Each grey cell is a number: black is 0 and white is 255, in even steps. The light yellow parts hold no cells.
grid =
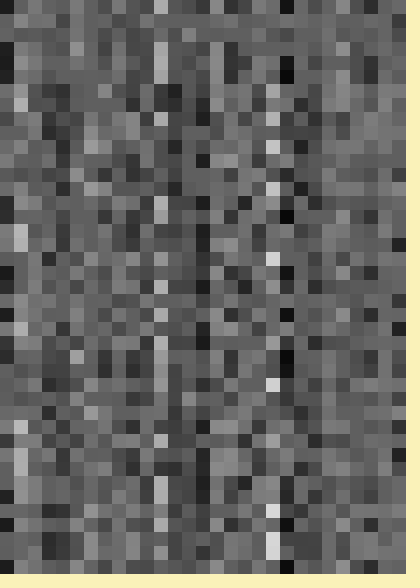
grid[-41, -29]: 28
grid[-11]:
[122, 184, 87, 100, 57, 100, 101, 116, 78, 48, 109, 67, 61, 79, 30, 137, 140, 112, 57, 110, 120, 66, 83, 121, 118, 95, 86, 95, 50]
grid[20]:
[44, 95, 124, 82, 98, 72, 105, 85, 123, 115, 57, 174, 68, 67, 27, 103, 85, 37, 95, 142, 51, 105, 45, 79, 87, 90, 89, 95, 100]
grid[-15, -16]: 95
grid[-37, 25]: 77
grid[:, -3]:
[45, 104, 89, 95, 50, 47, 93, 85, 124, 121, 99, 90, 78, 97, 83, 52, 87, 92, 95, 46, 89, 105, 45, 95, 101, 54, 65, 124, 84, 109, 86, 108, 96, 95, 76, 65, 115, 47, 120, 121, 44]
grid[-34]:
[95, 175, 79, 81, 57, 92, 95, 95, 95, 48, 104, 55, 46, 77, 41, 138, 95, 114, 59, 121, 112, 46, 72, 122, 131, 104, 85, 128, 95]
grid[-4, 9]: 80
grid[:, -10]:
[107, 101, 87, 95, 111, 90, 164, 121, 178, 95, 195, 107, 81, 193, 139, 82, 109, 105, 209, 106, 142, 101, 102, 104, 152, 82, 79, 208, 84, 95, 110, 157, 104, 95, 135, 126, 216, 102, 214, 212, 95]
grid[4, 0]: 28
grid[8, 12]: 69
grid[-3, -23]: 138
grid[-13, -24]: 129
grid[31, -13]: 100
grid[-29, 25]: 88
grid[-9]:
[117, 172, 103, 118, 55, 113, 94, 95, 75, 59, 121, 86, 81, 93, 37, 126, 136, 102, 66, 104, 123, 95, 97, 117, 103, 88, 96, 112, 34]
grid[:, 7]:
[77, 98, 75, 67, 80, 95, 133, 95, 92, 105, 129, 95, 54, 130, 85, 55, 115, 105, 103, 76, 85, 98, 74, 103, 87, 54, 47, 102, 95, 118, 116, 87, 95, 125, 85, 83, 113, 72, 95, 105, 71]
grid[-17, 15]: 96
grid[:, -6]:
[98, 106, 111, 106, 95, 108, 114, 122, 89, 104, 112, 95, 122, 111, 80, 95, 122, 118, 105, 99, 79, 107, 101, 117, 78, 114, 119, 102, 119, 111, 121, 80, 117, 120, 81, 84, 110, 100, 106, 106, 103]
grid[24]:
[53, 130, 124, 75, 92, 69, 108, 87, 124, 120, 54, 174, 68, 69, 26, 96, 93, 95, 95, 152, 54, 103, 44, 78, 81, 94, 101, 103, 100]
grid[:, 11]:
[171, 96, 105, 165, 171, 163, 58, 55, 169, 95, 77, 77, 95, 76, 174, 155, 68, 83, 147, 95, 174, 95, 169, 86, 174, 153, 140, 149, 113, 110, 67, 172, 86, 54, 174, 172, 125, 170, 95, 143, 95]
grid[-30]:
[121, 95, 93, 109, 55, 106, 96, 95, 75, 53, 114, 77, 72, 95, 30, 134, 143, 109, 60, 107, 123, 76, 88, 95, 111, 92, 90, 95, 95]
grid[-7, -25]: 100
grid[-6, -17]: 76
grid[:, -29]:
[28, 95, 98, 31, 28, 34, 109, 95, 73, 95, 106, 121, 89, 106, 43, 45, 122, 117, 91, 26, 44, 105, 29, 119, 53, 44, 95, 91, 93, 104, 122, 58, 117, 95, 95, 34, 101, 27, 95, 94, 28]
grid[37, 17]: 77
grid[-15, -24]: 95
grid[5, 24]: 139

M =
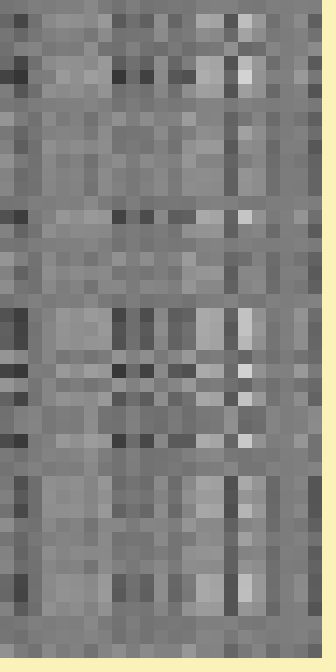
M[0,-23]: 116
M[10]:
[129, 94, 112, 143, 135, 140, 135, 141, 116, 121, 116, 128, 114, 145, 153, 153, 89, 141, 138, 105, 126, 126, 87]
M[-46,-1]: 95
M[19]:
[130, 98, 113, 142, 133, 139, 135, 138, 117, 122, 117, 125, 116, 144, 149, 150, 93, 135, 135, 106, 126, 126, 90]
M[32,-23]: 121
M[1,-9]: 167
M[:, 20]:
[125, 126, 124, 125, 126, 128, 125, 125, 123, 124, 126, 123, 124, 124, 125, 127, 126, 125, 123, 126, 124, 125, 127, 126, 127, 123, 128, 123, 126, 125, 125, 128, 126, 125, 126, 125, 126, 124, 124, 126, 124, 126, 126, 125, 125, 125, 123]
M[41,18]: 152
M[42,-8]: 164
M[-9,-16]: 138
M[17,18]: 124
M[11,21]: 118
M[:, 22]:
[126, 95, 113, 139, 90, 119, 84, 120, 95, 109, 87, 99, 100, 100, 125, 111, 91, 122, 98, 90, 96, 130, 109, 100, 102, 106, 122, 105, 99, 137, 139, 114, 114, 131, 85, 85, 86, 96, 113, 92, 99, 92, 94, 84, 127, 120, 99]
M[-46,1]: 70
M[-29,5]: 128
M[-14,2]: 129
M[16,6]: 137
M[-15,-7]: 119
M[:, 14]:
[127, 167, 141, 118, 168, 173, 159, 131, 131, 142, 153, 132, 141, 139, 128, 169, 147, 130, 127, 149, 136, 125, 169, 168, 166, 121, 170, 121, 167, 120, 118, 171, 134, 124, 163, 155, 167, 137, 141, 147, 140, 168, 168, 155, 127, 133, 130]
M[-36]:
[144, 121, 113, 136, 123, 129, 113, 133, 140, 124, 138, 131, 128, 150, 132, 132, 100, 126, 135, 109, 123, 118, 99]
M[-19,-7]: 88
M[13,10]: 129
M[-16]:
[75, 58, 122, 128, 152, 144, 156, 151, 62, 108, 72, 136, 90, 90, 171, 165, 101, 201, 146, 125, 128, 150, 114]
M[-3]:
[116, 119, 127, 124, 127, 126, 136, 122, 114, 125, 115, 118, 120, 118, 127, 127, 129, 120, 119, 126, 125, 127, 127]
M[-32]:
[81, 61, 121, 129, 150, 143, 153, 150, 67, 109, 76, 136, 93, 96, 169, 164, 99, 197, 146, 122, 127, 148, 111]
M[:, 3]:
[124, 137, 127, 119, 139, 125, 143, 126, 138, 129, 143, 136, 135, 134, 125, 129, 142, 126, 137, 142, 137, 122, 130, 134, 134, 134, 123, 134, 134, 119, 119, 128, 131, 122, 143, 144, 142, 137, 127, 141, 135, 138, 137, 144, 124, 126, 136]
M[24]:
[94, 69, 117, 134, 146, 143, 148, 149, 81, 112, 87, 134, 98, 110, 166, 162, 94, 183, 144, 116, 127, 142, 102]
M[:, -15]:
[114, 90, 114, 112, 93, 54, 111, 115, 144, 115, 116, 140, 126, 129, 113, 67, 118, 114, 145, 117, 136, 114, 69, 83, 81, 147, 55, 147, 85, 112, 113, 62, 114, 114, 106, 115, 99, 135, 114, 118, 128, 92, 89, 117, 114, 113, 141]
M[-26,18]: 118
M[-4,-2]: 127
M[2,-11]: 117
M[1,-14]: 111
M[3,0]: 112
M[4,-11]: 102
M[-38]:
[120, 102, 117, 129, 132, 131, 120, 140, 115, 117, 118, 138, 117, 126, 142, 139, 102, 161, 142, 117, 124, 129, 109]

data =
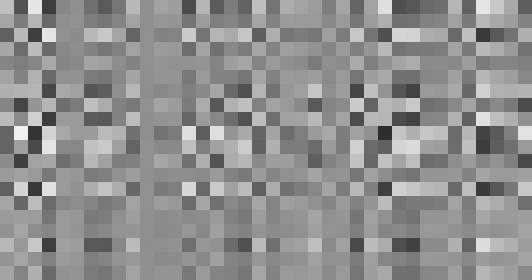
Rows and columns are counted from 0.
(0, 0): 191
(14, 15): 111
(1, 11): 150
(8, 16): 109
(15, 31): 147
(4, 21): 139
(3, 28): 114
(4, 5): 137
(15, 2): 156
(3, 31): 125
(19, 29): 112
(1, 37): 129
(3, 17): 124
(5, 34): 182
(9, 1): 240
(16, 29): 128
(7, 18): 129
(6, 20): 150
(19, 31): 135
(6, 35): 177
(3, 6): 131
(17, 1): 152
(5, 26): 158
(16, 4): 153
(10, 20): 123
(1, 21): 153
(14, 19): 132
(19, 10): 143
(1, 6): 125
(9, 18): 101
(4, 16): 158
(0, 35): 200
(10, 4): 136
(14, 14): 165
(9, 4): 168
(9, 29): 176
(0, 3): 62
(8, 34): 224
